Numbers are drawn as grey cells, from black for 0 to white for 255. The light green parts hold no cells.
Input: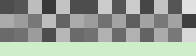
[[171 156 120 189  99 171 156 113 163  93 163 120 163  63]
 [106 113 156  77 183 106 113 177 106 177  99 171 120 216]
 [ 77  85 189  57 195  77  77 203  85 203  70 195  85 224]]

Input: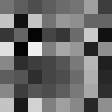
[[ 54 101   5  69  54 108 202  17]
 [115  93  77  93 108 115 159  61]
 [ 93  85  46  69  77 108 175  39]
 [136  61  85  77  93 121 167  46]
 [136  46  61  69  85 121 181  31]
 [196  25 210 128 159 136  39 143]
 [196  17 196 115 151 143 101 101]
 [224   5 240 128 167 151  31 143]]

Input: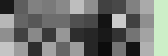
[[197 157  45 163 101 157  38  12 116  19 177]
 [183 101  87 109 109  80  72  19 203  65 143]
 [ 25  94 129 122 137 190 143  65  72 129 170]
 [143  65 137  57 151  45  38  25  51 116 163]]

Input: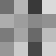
[[151 203  70 210]
 [111 181  57 218]
 [123 165 105 188]
 [173 157 137 145]]

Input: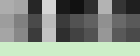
[[173 165  38 213  25  17  46 179  53  31]
 [165 136  59 194  46  66  82 151  89  74]
 [157 128  74 186  59  82  97 144 105  89]]

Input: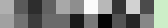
[[161 114  60 106 106  26 121   5  83  38 135]
 [176  90  45  98 168 142 251 184  53 210  75]]
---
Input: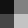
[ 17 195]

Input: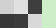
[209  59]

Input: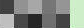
[65 72]

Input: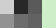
[207 109]

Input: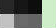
[ 40 105]

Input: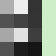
[175  67  62]
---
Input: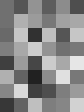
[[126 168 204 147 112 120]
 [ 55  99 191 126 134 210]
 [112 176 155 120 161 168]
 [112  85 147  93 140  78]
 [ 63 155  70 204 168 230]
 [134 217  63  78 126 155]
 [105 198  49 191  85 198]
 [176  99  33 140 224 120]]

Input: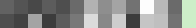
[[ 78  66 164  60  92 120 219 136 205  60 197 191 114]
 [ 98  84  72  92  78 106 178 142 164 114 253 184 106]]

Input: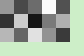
[[183 101 225 146  58]
 [152  73 108 251  81]
 [ 50 204  21 122 175]]

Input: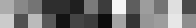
[[203  80 187  88  19  68  60  12 164  52 150 157 231 142]
 [172 136 116  46  46  31 122  60 246  94 157 116 223  74]]

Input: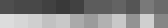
[[220 214 207 193 200 170 155 177 200 147 207 134]
 [ 78  72  72  65  57  65  92  92  99  85 121 106]]

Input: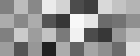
[[172 136 172  84  55 248 229 107 115 143]
 [128 203 157 195 122 241  76  55 151 188]
 [157  84 151  33 172  99 165 143 107 223]
 [128 188 136 235 211  76  62 217 195 180]]

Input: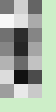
[[157 233 201]
 [179 107 194]
 [248 226 171]
 [133  38 165]
 [113  45 133]
 [119 208 100]
 [220  17  75]]

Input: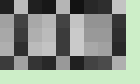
[[175  46 187 195  59 202 168 161  40]
 [168  59 175 187  59 202 153 153  46]
 [161  67 168 181  67 195 147 147  52]
 [ 59 161  52  40 153  32  67  75 175]
 [ 32 187  32  24 181  18  40  46 195]]

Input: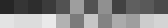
[[227 220 220 233 178 123 198 131 171 158 204 212]
 [ 38  53  45  59  82 158  82 144  66  95  89  74]]
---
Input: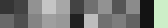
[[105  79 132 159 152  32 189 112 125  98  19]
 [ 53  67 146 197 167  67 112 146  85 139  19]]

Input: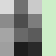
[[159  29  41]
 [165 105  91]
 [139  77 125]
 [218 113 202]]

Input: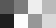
[[ 31 252 151 216]
 [ 88 124 238 186]]

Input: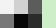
[[120   7  43]
 [243 209  92]]

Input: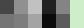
[[117 125 164  11  91]
 [ 70 144 193  32 132]]

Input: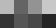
[[ 52  86  72  37]
 [186 100 147 200]]

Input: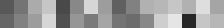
[[102 129 157 214  80 150 122 165 116 108 136 206 229  39 198 183]
 [ 88 116 171 198  73 136 214 157  96 129 177 183 198 177 222 165]]
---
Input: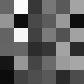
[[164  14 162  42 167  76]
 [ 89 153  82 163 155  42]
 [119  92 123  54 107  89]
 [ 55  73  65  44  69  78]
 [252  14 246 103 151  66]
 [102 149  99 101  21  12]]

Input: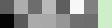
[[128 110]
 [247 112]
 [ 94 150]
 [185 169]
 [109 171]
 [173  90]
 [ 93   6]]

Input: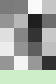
[[197 108 200 191  48]
 [250  31  51  94 152]
 [125 184 133 147 244]
 [123 148 223 236 149]]

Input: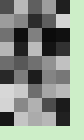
[[ 31 212  16  49 193 119 185  27  33]
 [157  94  11  20 146 132 166  77 183]
 [ 95  43 128 188 112  28 110 177 171]
 [185 133  14  32  88 124 202 136 196]
 [ 78 156 113 182 109  40 215 212  22]]

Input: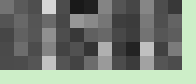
[[ 56  99  93 123  76]
 [ 77  79  86  65  85]
 [134 121 115 192 162]
 [ 70  59  61  35  59]
 [ 84  62  72  58  76]
 [132 118 104 176 154]
 [ 32 137  96  52 108]
 [ 25 151  56  81  67]
 [ 76  71  77  67  84]
 [214 106 144 131 194]
 [ 78  85  86  76  85]
 [ 90 104  97 109  76]
 [115  84  70  74  75]]

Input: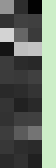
[[  2  63  58 195  40  64  52  41  64 116  42  32]
 [ 45  65 102 190  43  57  44  33  63  91  45  49]
 [149  49 211  20  60  59  41  52  50  61  55  42]]

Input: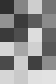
[[115 139  97  87 141 226]
 [206  91 221 208  64 224]
 [133  59  78 166 205 201]
 [ 47 146  58 214  74 214]]

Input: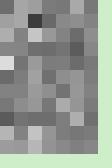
[[120 131 142 135 121 125 130 123 112 123 135]
 [169 142 108  92 108 149 151 149 174 119 128]
 [120 137 131 116 125 142 115 171 126 125 137]
 [123 105 152 109 124 112 143 119 110 149 147]
 [158  60 197 111 154 161 154 151 110 195 182]
 [166 167 130 133 116 125 130 141 115 130 153]
 [110 160 174 134 220 107 130 120  91 181 156]]

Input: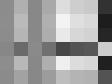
[[ 50  29  38 205  32  83]
 [201 217 210  87 215 177]
 [206 223 215  83 220 180]
 [221 243 233  71 239 189]
 [169 176 173 112 175 156]
 [136 136 136 138 136 136]
 [176 186 181 106 184 162]
 [140 141 140 135 141 139]]
